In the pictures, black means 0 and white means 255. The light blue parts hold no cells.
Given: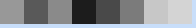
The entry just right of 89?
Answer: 138
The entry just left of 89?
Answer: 152

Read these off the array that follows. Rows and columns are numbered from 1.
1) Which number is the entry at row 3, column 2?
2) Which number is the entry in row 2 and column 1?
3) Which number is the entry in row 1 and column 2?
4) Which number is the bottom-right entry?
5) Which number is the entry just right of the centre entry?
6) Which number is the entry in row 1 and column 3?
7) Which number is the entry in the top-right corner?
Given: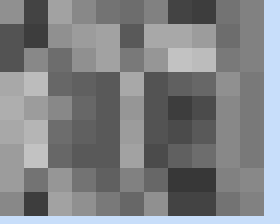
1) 136
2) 83
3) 67
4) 129
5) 83
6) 162
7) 129

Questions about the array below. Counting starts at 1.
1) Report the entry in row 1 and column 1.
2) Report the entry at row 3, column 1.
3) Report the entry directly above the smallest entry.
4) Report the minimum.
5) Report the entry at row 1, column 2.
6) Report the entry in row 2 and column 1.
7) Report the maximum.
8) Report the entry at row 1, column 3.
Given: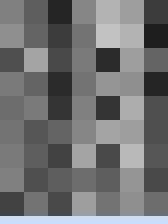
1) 129
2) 80
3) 59
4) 30
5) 93
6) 143
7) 194
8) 37

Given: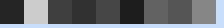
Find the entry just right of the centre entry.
29
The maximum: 204

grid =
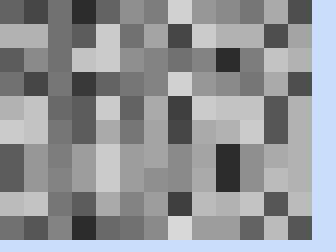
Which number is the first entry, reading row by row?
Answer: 98
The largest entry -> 216
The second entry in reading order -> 70
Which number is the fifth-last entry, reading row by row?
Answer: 158
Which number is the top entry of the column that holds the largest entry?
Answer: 209
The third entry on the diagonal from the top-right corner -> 125
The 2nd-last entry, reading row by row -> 187
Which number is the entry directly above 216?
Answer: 63
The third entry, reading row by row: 113
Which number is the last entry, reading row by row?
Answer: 85
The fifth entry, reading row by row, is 98
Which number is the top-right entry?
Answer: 77
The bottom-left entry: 113
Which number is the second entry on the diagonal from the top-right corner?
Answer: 77
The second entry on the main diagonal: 179
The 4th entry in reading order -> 43
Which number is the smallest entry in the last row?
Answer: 43

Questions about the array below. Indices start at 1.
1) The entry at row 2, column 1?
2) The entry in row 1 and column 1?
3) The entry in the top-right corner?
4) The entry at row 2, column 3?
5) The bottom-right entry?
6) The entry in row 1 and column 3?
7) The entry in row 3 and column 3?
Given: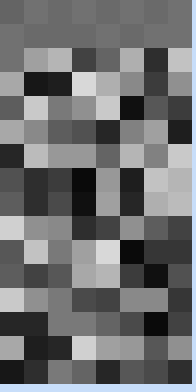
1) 113
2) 100
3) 113
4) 106
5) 46
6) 106
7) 181

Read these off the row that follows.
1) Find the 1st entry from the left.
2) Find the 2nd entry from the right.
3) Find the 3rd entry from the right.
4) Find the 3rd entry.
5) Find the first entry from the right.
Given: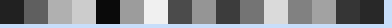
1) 33
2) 53
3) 162
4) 176
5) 40

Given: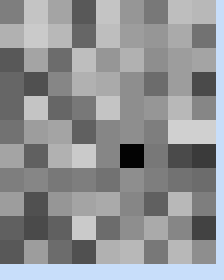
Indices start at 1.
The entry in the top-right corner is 184
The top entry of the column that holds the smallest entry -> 150
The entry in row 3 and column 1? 88
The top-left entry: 126
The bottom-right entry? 142
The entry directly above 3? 142
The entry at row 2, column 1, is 177
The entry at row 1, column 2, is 196
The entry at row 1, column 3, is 164
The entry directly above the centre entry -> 196
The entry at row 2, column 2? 202
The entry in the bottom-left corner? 88
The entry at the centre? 134
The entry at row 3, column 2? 164
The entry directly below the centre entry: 134

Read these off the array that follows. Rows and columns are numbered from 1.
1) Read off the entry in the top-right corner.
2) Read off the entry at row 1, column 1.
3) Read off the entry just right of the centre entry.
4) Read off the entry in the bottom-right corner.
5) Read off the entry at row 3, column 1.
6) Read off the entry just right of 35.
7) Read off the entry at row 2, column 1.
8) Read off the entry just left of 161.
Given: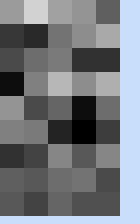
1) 95
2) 155
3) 13
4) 80
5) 74
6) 0
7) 55
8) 210
